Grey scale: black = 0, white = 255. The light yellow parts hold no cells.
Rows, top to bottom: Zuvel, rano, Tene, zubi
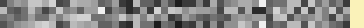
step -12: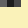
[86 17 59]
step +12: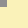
[156]

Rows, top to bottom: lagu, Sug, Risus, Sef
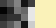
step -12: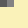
[ 78 119]
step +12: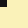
[32]
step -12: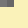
[106  91]

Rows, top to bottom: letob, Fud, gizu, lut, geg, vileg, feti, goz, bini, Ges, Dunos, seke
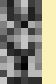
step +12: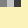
[140 209  73]
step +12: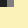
[ 45 140]

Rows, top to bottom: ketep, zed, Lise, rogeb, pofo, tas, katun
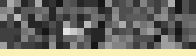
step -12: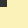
[39]
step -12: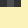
[39 67 39]
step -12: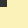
[39]
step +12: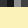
[ 63  34 155  76]
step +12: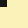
[34]
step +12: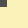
[91]
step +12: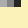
[184 143  50]

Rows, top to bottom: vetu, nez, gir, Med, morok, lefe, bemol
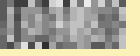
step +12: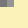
[131 161]
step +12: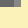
[115 115 147]
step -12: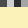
[ 63 196  35 152]
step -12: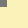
[107]
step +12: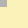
[191]
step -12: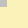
[181]

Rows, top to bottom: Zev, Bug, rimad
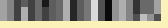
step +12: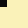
[22]
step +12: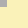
[187]

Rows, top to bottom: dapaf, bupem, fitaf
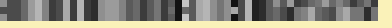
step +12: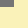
[129 129]
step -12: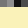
[105 131   7  63]
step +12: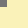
[129]
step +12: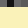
[117  31 117 102]
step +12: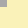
[181]
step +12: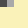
[ 87 181]
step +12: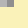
[193 155]

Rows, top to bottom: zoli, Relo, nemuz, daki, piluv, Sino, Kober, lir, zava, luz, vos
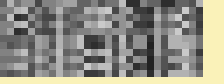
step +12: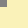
[142]
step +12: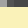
[174  95  83  83]
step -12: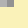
[166 134]

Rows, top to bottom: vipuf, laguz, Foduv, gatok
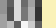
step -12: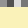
[135  69 207 107]
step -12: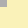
[163]
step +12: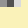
[159  93 231]

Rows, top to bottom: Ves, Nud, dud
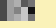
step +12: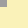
[171]
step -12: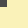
[62]

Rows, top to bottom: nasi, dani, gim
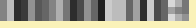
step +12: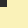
[57]
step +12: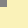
[143]
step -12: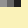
[134  90  20]
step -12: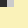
[ 33 191]

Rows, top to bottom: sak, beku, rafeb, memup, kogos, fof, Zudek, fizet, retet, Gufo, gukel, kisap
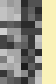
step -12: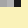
[154 168  15]
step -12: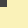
[56]
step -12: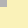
[168]
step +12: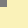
[136]
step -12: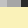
[182 154 154  30]
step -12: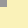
[141]
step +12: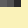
[107  94  54]

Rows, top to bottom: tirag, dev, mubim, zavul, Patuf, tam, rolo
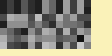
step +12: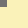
[126]
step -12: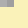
[162 147]
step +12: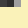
[ 74  58 171]
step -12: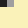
[ 19 147]
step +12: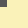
[99]
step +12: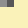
[155  99]
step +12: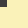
[74]

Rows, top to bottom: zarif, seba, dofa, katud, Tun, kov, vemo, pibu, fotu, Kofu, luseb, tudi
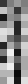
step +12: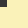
[66]
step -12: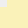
[227]
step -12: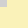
[197]
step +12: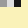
[166 235  35]
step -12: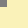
[114]

